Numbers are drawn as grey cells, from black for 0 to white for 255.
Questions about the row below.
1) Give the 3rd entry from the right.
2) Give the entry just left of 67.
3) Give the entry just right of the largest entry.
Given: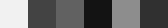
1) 19
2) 241
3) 67

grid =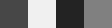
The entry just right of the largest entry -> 35
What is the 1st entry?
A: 71

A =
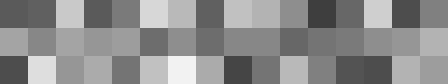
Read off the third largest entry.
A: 215
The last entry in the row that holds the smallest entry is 128
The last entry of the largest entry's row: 157
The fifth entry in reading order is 122
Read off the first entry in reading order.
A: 90
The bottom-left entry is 77
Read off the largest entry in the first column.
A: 164
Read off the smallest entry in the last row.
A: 69
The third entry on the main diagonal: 150
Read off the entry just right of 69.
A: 116
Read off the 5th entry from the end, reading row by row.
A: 128
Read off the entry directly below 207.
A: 142
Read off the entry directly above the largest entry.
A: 142
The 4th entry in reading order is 90
